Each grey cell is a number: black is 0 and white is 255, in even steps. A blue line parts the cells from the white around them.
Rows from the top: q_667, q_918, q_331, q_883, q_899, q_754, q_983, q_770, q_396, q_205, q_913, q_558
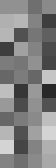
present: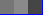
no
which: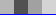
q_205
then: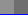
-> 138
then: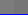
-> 145
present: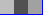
no

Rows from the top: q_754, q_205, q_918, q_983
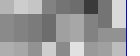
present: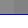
yes
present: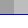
yes

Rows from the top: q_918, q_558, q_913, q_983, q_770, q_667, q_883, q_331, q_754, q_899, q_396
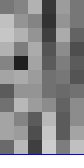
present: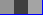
no
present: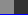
no
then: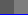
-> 91
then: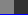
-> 148
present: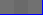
yes

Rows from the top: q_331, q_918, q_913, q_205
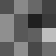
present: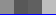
yes
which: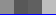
q_913
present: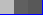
no
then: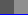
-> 72
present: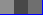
yes

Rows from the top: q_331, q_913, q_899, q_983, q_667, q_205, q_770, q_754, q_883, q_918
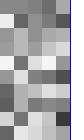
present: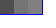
no
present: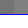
no
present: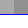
no
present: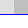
no
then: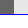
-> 217
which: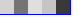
q_883

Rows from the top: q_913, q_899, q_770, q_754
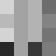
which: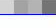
q_770
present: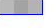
yes

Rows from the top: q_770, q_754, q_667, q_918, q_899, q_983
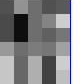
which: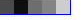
q_754
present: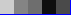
no
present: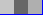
yes
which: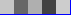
q_899
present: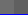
yes

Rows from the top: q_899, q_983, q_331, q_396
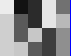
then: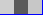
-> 61
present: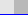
yes
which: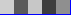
q_331
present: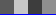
yes

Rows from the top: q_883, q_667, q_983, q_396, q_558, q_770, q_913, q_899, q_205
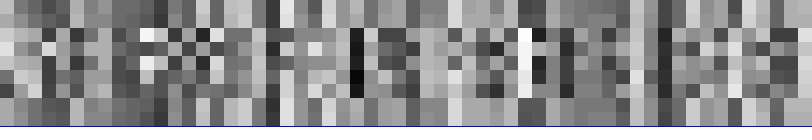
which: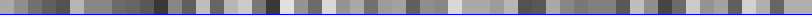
q_667
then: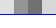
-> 142

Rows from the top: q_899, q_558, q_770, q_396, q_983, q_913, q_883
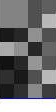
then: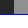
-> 80
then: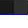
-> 137
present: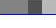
yes
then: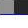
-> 102

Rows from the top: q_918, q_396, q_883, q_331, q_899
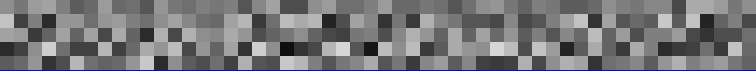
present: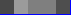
no
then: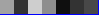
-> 182
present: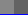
no

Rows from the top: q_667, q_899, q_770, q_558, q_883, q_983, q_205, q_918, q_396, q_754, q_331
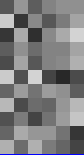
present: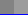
no
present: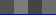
no

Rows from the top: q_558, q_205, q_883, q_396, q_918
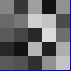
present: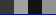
yes
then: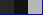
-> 32

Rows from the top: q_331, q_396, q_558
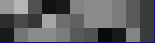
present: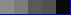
yes
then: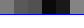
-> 59
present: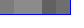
no
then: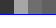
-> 139
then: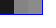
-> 139
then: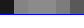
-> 59
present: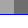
yes

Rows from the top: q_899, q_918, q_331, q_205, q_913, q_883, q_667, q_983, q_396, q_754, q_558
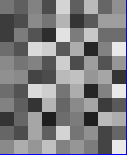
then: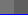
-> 130
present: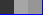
no
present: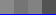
yes

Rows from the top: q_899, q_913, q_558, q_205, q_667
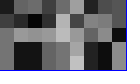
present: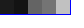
no
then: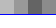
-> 13
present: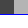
no
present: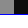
yes

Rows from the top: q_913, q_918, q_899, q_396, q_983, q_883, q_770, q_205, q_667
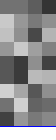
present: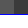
yes
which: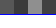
q_983
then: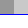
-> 159
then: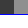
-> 65
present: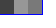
yes
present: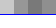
yes
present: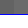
yes

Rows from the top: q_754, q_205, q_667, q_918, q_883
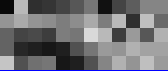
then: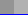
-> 162
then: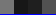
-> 133

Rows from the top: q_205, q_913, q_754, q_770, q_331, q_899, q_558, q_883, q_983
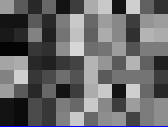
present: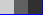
yes
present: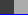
yes
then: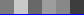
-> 149
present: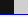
yes

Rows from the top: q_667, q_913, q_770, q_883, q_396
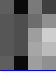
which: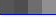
q_913
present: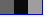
no

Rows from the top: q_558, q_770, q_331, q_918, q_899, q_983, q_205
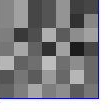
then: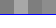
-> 91
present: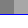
yes
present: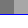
yes
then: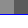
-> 118
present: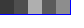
yes
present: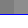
yes
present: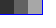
no

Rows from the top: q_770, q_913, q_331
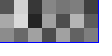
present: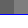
yes
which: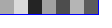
q_913
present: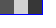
yes
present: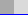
yes
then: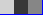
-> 118

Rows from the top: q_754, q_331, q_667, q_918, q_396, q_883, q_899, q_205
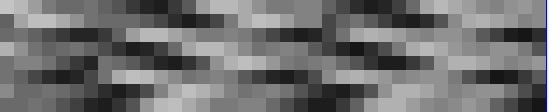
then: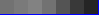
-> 29
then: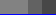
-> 45

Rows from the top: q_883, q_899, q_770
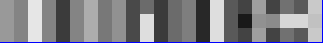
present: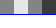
yes
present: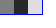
yes
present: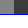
yes
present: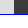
yes

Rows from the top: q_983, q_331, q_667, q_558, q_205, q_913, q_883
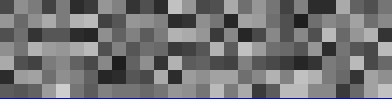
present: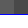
no
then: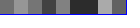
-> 80
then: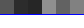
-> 92
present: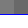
yes

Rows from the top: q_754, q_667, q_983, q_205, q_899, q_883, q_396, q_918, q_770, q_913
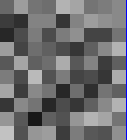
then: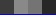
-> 110
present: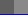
yes
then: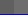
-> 172

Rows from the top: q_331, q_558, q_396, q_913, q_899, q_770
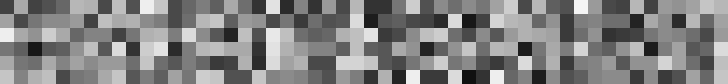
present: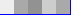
yes
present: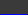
yes
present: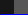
yes

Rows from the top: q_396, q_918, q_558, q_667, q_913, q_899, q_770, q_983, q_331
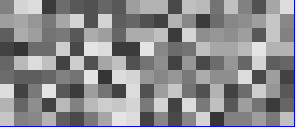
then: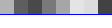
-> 135
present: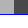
yes
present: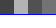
no

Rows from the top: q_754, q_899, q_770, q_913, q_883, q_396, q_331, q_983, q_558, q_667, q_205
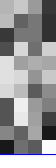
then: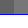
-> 49
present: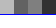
no
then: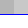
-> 154

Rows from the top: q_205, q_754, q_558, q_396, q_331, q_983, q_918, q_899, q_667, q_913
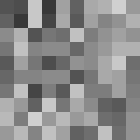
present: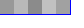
no
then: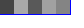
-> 146
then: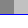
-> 161
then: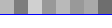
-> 103
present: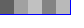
no
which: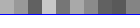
q_899

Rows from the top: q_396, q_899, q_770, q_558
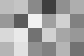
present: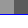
yes
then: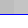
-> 137
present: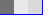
no
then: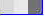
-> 209
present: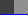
yes

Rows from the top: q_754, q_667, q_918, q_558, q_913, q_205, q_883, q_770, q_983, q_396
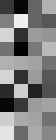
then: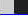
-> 81
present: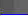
no
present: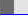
no
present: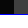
no
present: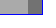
no
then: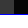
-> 100
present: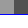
no

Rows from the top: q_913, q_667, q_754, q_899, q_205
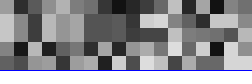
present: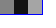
no
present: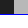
no
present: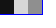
yes
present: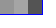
yes
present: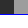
no
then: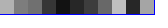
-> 18

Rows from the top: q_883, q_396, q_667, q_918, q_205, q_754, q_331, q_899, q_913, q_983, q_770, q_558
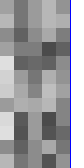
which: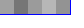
q_883
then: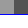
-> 105
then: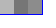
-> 83
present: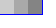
yes

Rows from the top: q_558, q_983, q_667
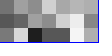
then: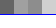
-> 237
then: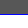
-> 245
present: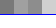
no

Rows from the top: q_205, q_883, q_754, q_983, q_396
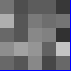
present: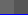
yes
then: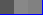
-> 49
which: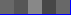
q_396
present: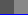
yes

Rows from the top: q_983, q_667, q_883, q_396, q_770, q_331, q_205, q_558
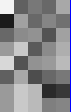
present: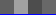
no
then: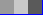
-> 139
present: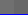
no
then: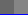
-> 112
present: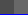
yes
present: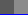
yes

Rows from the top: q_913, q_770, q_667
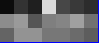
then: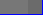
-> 93
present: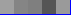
no
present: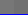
no
